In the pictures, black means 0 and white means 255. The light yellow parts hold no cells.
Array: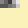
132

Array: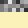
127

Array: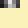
41

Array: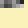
153

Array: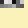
46

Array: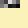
107

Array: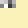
210

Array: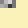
133
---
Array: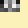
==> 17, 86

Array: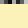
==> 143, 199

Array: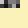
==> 198, 33

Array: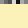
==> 145, 131

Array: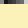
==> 137, 208

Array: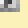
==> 237, 155
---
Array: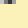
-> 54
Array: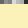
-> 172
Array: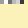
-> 211
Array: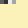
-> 235
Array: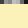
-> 105
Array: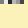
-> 151
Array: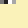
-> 254
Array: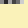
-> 109
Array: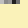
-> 31
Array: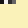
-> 47
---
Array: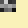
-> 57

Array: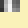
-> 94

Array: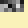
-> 25

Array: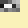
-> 191

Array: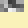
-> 167

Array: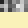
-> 140

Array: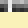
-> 161

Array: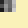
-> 190
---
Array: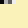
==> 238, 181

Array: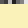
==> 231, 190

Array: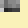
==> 202, 163

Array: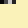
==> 202, 74

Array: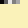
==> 231, 167

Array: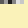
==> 225, 199

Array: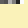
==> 251, 179

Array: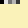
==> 227, 181

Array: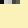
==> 208, 195
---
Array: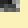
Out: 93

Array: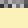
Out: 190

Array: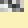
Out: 150

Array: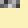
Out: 150

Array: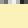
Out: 36

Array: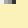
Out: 144

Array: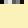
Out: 129

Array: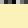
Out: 116

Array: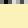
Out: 77
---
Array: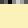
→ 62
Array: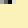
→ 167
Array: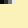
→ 6
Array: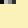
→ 11
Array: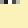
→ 150
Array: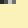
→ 39
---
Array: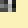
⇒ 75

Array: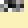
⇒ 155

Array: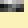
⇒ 87

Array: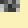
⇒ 59

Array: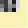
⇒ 131

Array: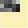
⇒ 132

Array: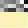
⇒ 178
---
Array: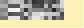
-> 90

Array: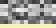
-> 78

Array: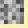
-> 107

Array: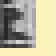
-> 166

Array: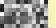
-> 123

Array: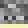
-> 110

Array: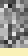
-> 159

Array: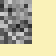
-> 75
